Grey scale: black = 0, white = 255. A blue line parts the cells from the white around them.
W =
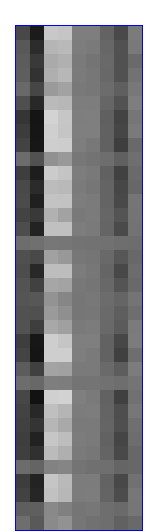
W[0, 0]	72
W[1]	[88, 44, 181, 185, 125, 122, 103, 81, 121]
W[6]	[53, 21, 211, 198, 126, 127, 96, 67, 118]
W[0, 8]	123
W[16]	[80, 73, 161, 152, 119, 117, 105, 87, 104]
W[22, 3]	197
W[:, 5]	[126, 122, 116, 119, 119, 125, 127, 127, 120, 115, 121, 118, 123, 123, 122, 114, 117, 119, 117, 120, 119, 124, 127, 122, 122, 116, 122, 125, 122, 122, 119, 112, 124, 125, 119, 113]
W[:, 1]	[27, 44, 57, 50, 70, 40, 21, 22, 23, 81, 29, 43, 32, 57, 35, 112, 73, 40, 65, 87, 80, 62, 23, 21, 64, 104, 18, 40, 52, 34, 48, 100, 35, 38, 95, 89]
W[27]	[67, 40, 191, 181, 124, 125, 100, 78, 119]
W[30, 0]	63
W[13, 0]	67
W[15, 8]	109
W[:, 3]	[197, 185, 176, 183, 162, 183, 198, 197, 205, 153, 196, 185, 194, 162, 192, 118, 152, 189, 163, 134, 143, 160, 197, 206, 161, 125, 210, 181, 169, 189, 175, 133, 185, 183, 128, 146]
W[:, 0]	[72, 88, 92, 94, 105, 79, 53, 60, 67, 108, 62, 73, 75, 67, 77, 109, 80, 77, 83, 85, 81, 82, 62, 68, 92, 109, 71, 67, 65, 62, 63, 108, 61, 66, 94, 110]
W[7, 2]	207
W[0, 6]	99
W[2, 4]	122
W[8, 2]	206
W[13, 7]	84
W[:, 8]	[123, 121, 106, 114, 120, 126, 118, 122, 105, 111, 106, 103, 117, 116, 115, 109, 104, 108, 105, 116, 110, 123, 124, 110, 124, 116, 113, 119, 111, 109, 103, 103, 113, 119, 118, 105]
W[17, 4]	124
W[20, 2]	154
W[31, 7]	101
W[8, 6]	97
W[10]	[62, 29, 203, 196, 125, 121, 97, 65, 106]
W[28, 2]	182
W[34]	[94, 95, 137, 128, 117, 119, 110, 106, 118]

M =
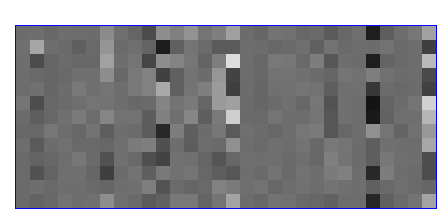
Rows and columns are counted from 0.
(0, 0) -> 108
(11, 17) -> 114
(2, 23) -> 110
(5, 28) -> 116
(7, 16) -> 111
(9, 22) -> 127
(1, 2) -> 110
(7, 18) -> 103
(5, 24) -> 110
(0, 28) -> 119
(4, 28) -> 108
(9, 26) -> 119
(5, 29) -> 209
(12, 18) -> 114
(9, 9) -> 79
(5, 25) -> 20
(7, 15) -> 90
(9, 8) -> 105
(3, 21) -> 107
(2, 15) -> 221
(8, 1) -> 90
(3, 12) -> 114
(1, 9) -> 99
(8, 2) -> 108
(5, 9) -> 106
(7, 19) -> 110
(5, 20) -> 103
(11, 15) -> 122
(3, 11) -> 96
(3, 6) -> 141
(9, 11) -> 113
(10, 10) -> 121
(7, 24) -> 110
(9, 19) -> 106
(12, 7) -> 111
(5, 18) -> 107
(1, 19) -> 106

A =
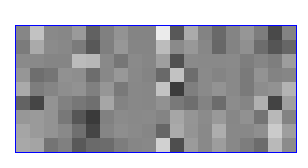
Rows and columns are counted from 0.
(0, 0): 134
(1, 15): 131
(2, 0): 138
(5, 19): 159
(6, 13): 139
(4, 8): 136
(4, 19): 179
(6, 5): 58
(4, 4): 146
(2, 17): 134
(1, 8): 133
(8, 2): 116
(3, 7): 152
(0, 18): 73
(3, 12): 109
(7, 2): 147
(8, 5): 106
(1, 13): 135
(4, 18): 146
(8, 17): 108
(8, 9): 136
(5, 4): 119
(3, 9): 132
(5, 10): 145
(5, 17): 176
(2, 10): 159
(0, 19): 131
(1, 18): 85
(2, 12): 138
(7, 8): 138
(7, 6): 133
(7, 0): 165
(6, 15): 135
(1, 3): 136
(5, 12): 110

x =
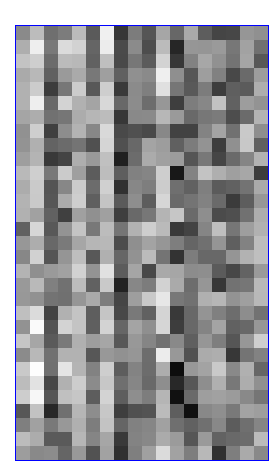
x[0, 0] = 138
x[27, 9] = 83
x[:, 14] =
[69, 154, 145, 129, 61, 194, 123, 164, 61, 69, 175, 91, 106, 75, 191, 149, 104, 91, 55, 182, 128, 164, 126, 174, 201, 176, 161, 143, 136, 98, 48]
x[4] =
[177, 204, 60, 119, 204, 88, 206, 58, 139, 127, 224, 118, 89, 124, 61, 95, 91, 174]
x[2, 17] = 87
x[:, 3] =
[124, 219, 187, 154, 119, 211, 118, 141, 107, 68, 203, 135, 171, 64, 147, 122, 149, 161, 113, 112, 177, 211, 121, 178, 229, 177, 192, 112, 152, 90, 101]
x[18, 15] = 114
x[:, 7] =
[55, 74, 73, 96, 58, 104, 55, 73, 80, 32, 94, 49, 90, 62, 117, 76, 102, 92, 34, 69, 72, 102, 88, 145, 93, 111, 94, 62, 101, 57, 48]
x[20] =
[191, 219, 67, 177, 196, 94, 197, 72, 121, 97, 212, 57, 104, 148, 128, 109, 141, 114]
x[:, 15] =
[71, 119, 115, 72, 95, 97, 77, 113, 144, 106, 159, 97, 59, 79, 118, 95, 149, 71, 114, 147, 109, 97, 86, 55, 137, 120, 155, 121, 92, 105, 126]
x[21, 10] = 214
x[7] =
[145, 206, 63, 141, 179, 135, 217, 73, 80, 73, 136, 66, 66, 131, 164, 113, 201, 142]
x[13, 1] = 161
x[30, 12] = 126
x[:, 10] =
[166, 187, 211, 239, 224, 151, 183, 136, 157, 160, 206, 204, 214, 180, 186, 150, 116, 169, 210, 231, 212, 214, 113, 236, 173, 142, 181, 187, 161, 171, 219]
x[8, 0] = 147
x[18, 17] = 185
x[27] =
[87, 194, 40, 112, 182, 141, 199, 62, 80, 83, 187, 94, 16, 136, 143, 121, 163, 158]
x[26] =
[205, 247, 86, 192, 198, 93, 211, 94, 142, 125, 181, 17, 106, 158, 161, 155, 137, 117]
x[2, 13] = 167
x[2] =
[195, 206, 107, 187, 184, 97, 191, 73, 119, 91, 211, 55, 130, 167, 145, 115, 165, 87]
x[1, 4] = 210
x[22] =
[198, 166, 90, 121, 176, 157, 166, 88, 152, 133, 113, 137, 95, 150, 126, 86, 151, 207]
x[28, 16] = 111
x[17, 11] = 166
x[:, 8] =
[124, 139, 119, 144, 139, 140, 137, 80, 104, 108, 129, 135, 142, 105, 178, 143, 146, 165, 135, 158, 121, 164, 152, 150, 131, 134, 142, 80, 129, 131, 127]

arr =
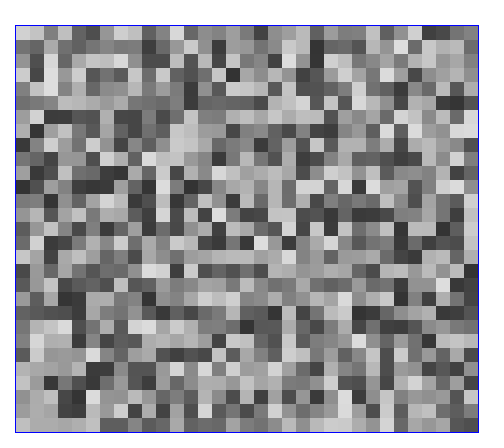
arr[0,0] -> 209
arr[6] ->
[157, 210, 60, 61, 86, 82, 176, 71, 70, 124, 74, 111, 196, 127, 124, 176, 190, 167, 198, 172, 190, 187, 82, 159, 137, 165, 106, 211, 194, 138, 187, 106, 215]
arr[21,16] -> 52
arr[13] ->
[149, 182, 86, 163, 193, 121, 174, 168, 92, 63, 213, 74, 189, 67, 221, 124, 67, 71, 195, 196, 76, 83, 57, 100, 58, 60, 73, 127, 130, 167, 117, 62, 193]
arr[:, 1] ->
[195, 101, 79, 71, 194, 121, 210, 53, 131, 101, 57, 80, 126, 182, 151, 209, 164, 153, 152, 93, 89, 180, 214, 203, 168, 155, 172, 173, 172]
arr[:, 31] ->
[116, 186, 167, 180, 87, 53, 106, 216, 137, 210, 66, 219, 91, 62, 94, 76, 101, 187, 56, 115, 62, 121, 196, 169, 65, 158, 84, 93, 86]
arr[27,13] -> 213
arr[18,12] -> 136
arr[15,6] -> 135
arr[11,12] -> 51
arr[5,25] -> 184
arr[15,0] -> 107
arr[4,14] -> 88
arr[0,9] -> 96
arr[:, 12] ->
[103, 202, 83, 81, 59, 60, 196, 189, 196, 153, 177, 51, 100, 189, 144, 184, 157, 203, 136, 167, 71, 176, 181, 82, 138, 140, 93, 78, 98]
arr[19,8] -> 131
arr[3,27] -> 158
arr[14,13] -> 172
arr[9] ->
[117, 101, 68, 151, 150, 78, 208, 175, 97, 218, 190, 195, 153, 133, 59, 120, 184, 118, 82, 173, 62, 75, 130, 169, 95, 99, 79, 63, 73, 185, 139, 210, 126]
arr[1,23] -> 106
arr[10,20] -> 76
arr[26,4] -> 52
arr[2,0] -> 148
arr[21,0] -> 118
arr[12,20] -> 176
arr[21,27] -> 61
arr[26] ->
[145, 172, 191, 71, 52, 219, 148, 146, 186, 151, 102, 125, 93, 180, 139, 76, 180, 64, 161, 76, 150, 58, 143, 220, 61, 142, 197, 129, 152, 144, 153, 84, 198]
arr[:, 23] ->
[125, 106, 190, 207, 125, 85, 159, 133, 178, 169, 194, 215, 103, 100, 195, 135, 154, 166, 108, 218, 202, 172, 151, 97, 133, 84, 220, 218, 202]
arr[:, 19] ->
[158, 201, 221, 147, 196, 193, 172, 73, 157, 173, 167, 108, 109, 196, 212, 60, 216, 173, 122, 128, 188, 172, 200, 206, 160, 123, 76, 146, 186]
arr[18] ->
[89, 152, 196, 72, 90, 99, 79, 191, 86, 97, 155, 124, 136, 164, 160, 121, 188, 137, 112, 122, 169, 112, 97, 108, 154, 106, 115, 61, 146, 146, 221, 56, 66]
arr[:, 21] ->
[96, 52, 53, 86, 82, 86, 187, 67, 198, 75, 141, 211, 72, 83, 200, 170, 154, 156, 112, 182, 116, 72, 125, 120, 68, 144, 58, 133, 185]
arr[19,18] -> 173
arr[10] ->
[159, 57, 78, 192, 111, 105, 61, 54, 170, 101, 203, 71, 177, 137, 215, 192, 160, 172, 188, 167, 76, 141, 207, 194, 146, 191, 91, 137, 142, 130, 179, 66, 100]
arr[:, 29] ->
[64, 200, 199, 142, 105, 167, 138, 157, 186, 185, 130, 128, 164, 167, 186, 63, 177, 187, 146, 64, 177, 139, 55, 153, 68, 164, 144, 192, 151]

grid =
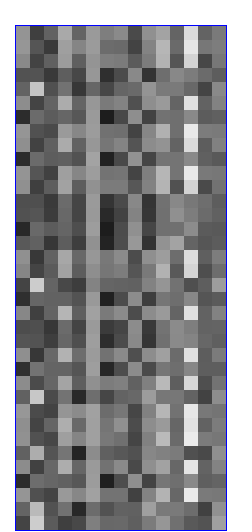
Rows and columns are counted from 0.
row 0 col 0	148
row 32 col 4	87
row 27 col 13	120
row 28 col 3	174
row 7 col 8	67
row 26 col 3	115
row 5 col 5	151
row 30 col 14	143
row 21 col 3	107
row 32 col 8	143
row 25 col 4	94
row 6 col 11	111
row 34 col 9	159
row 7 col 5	156
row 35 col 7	105
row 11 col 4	93
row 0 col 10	163
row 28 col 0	143
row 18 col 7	99
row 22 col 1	83
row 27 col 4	139
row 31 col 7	138
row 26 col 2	75
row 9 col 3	96
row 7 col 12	233
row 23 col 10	160
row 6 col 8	142
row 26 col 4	41
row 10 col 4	134
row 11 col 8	87
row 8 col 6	118
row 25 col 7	128
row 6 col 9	66
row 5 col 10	154
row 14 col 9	70
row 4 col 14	137
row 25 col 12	215
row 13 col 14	97
